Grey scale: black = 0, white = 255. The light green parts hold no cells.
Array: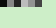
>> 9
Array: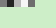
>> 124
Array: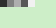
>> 46
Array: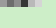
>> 155
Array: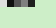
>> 222
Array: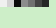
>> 240
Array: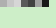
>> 175
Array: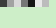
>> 60
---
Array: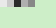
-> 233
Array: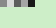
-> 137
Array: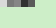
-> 217
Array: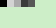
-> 1
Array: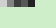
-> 208
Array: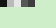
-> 19
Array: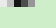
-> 234
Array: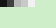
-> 20
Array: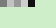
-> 123
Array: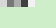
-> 215
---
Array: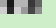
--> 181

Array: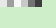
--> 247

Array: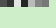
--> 228

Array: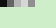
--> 183

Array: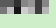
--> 48

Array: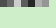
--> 205
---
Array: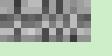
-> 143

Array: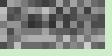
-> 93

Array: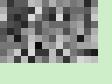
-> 189

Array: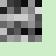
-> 133

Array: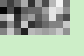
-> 144

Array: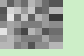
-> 182

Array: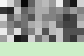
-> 144
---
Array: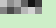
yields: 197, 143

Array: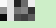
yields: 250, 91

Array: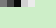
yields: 122, 235

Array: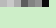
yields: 186, 11

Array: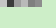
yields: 197, 141

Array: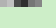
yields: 178, 134
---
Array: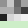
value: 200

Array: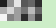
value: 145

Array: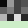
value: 153

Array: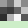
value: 113

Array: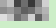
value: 195

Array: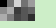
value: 114

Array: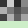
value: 205
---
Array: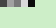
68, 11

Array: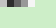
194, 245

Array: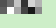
82, 138

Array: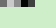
110, 64

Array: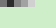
117, 208

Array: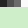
35, 250

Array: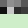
103, 59

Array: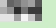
198, 100

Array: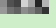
140, 51
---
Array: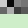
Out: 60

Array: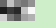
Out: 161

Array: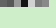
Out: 123

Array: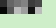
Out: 18

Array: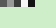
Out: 247

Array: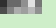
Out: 185

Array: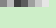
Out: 202

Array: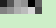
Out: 216

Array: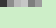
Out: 126
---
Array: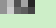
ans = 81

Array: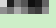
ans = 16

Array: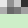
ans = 145

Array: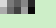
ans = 93

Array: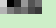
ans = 152

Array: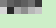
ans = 95

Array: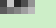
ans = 38

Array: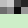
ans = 204
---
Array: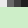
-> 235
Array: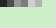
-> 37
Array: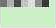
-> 114
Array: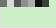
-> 113
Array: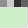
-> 143
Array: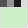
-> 82
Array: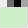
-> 237
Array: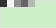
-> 48
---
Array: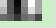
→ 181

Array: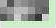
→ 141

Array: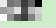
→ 158

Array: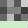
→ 73

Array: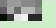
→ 93

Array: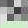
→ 197

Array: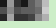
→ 80

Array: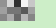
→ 160

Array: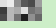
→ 61
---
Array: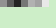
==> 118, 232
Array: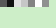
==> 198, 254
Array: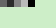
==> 133, 186
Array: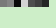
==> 211, 211
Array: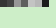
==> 94, 195
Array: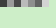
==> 186, 211
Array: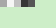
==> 193, 246
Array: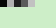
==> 32, 193
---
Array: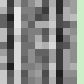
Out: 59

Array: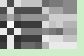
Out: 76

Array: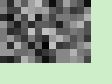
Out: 43

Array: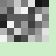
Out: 139

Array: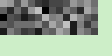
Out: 152

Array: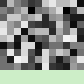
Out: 185
